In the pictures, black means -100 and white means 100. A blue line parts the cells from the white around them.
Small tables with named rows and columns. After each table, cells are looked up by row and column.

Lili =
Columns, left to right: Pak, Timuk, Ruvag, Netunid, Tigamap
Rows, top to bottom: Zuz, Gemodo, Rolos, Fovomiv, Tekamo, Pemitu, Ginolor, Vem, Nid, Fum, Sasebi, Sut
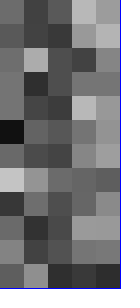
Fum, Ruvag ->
-43
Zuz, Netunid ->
44
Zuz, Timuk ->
-49
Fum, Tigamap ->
20
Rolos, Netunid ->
-48
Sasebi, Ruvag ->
-36
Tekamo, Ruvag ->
-53
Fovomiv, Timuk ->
-63
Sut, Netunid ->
-55
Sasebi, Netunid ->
-8
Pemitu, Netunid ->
-9
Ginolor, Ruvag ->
-47
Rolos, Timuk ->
35
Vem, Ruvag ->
-16
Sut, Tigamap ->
-65
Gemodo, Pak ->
-30

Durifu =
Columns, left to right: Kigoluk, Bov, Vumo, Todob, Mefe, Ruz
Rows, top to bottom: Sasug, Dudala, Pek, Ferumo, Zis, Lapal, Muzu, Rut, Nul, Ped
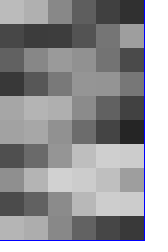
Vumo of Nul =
9
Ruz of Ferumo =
-7
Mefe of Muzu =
62
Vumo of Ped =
7
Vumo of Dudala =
-52
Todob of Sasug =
-26
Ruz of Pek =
-42
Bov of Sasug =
38
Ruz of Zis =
-49
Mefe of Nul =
61
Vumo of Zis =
37
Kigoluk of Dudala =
-44
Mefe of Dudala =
-8
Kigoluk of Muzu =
-38
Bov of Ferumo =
-32
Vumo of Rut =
64
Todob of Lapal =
-15
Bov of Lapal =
31

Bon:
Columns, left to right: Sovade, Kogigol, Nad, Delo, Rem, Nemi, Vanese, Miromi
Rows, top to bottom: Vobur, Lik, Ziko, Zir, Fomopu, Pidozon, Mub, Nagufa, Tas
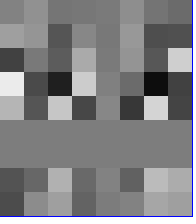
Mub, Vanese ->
-2
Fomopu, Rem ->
6
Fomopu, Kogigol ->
-33
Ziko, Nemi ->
16
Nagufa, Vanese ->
47
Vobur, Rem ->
-4
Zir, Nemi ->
-16
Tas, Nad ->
25
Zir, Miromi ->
-49
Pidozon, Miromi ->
-2
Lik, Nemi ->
19

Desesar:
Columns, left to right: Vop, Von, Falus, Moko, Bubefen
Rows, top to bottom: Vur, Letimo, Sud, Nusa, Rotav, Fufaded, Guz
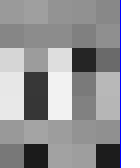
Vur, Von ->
25
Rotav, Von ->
-58
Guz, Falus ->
27
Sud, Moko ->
-71
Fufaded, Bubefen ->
13
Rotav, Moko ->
1
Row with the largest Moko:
Guz

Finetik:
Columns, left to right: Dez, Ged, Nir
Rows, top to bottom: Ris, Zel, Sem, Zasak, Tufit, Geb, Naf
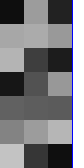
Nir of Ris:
-73
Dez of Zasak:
-83
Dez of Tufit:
-24
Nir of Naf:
-88
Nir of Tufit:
-29
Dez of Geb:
3
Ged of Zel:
34
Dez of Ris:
-89
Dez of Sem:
41
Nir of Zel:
20
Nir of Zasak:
19
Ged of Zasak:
-36
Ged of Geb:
22
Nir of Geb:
43
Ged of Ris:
22
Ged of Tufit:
-27
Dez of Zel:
31
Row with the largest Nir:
Geb

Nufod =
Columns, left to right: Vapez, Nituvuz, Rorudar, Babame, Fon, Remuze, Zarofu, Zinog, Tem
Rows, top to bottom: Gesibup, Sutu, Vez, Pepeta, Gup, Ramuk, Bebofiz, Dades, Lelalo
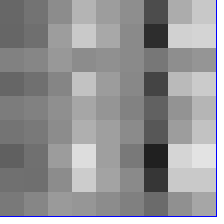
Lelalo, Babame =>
18
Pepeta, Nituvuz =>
-12
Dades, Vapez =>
-12
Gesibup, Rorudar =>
10
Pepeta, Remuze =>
7
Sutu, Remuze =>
8
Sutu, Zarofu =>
-65
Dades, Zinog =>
58
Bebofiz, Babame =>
73
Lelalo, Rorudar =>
21
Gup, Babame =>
30
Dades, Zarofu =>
-58
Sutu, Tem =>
66
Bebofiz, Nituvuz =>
-12
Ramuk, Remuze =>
9
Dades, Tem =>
58
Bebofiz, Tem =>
78
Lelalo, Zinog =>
13
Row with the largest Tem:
Bebofiz

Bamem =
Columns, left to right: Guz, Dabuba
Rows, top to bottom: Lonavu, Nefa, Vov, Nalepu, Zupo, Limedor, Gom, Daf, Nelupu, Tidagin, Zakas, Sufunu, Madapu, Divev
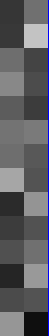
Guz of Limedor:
-10
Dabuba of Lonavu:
-12
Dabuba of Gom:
-31
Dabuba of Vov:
-47
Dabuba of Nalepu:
-40
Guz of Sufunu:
-71
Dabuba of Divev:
-88
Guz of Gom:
-14
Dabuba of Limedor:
-4
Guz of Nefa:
-56
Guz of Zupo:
-28
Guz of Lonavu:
-58
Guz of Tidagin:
-53
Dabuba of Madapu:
-35
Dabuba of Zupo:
-53

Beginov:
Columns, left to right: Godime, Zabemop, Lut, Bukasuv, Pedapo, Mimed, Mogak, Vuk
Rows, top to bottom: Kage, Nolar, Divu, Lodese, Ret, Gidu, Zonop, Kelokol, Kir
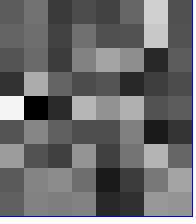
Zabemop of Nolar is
-14
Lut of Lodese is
-21
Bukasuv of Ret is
43
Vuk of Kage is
-37
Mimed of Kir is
-62
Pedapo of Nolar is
-37
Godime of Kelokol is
-29
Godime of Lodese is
-61

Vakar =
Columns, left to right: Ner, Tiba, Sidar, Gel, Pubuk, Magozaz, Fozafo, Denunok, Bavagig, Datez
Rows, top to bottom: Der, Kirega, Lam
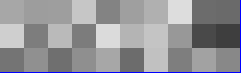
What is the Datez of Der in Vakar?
-17
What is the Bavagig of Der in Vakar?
-15
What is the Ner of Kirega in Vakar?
62
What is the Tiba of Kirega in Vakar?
-2
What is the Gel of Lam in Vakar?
12
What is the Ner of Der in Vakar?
31
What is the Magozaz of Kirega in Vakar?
41
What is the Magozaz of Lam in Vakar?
-15
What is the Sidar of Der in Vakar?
24
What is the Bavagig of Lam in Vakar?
27
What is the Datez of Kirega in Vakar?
-51
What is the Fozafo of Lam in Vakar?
51
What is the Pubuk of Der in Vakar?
3
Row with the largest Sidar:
Kirega

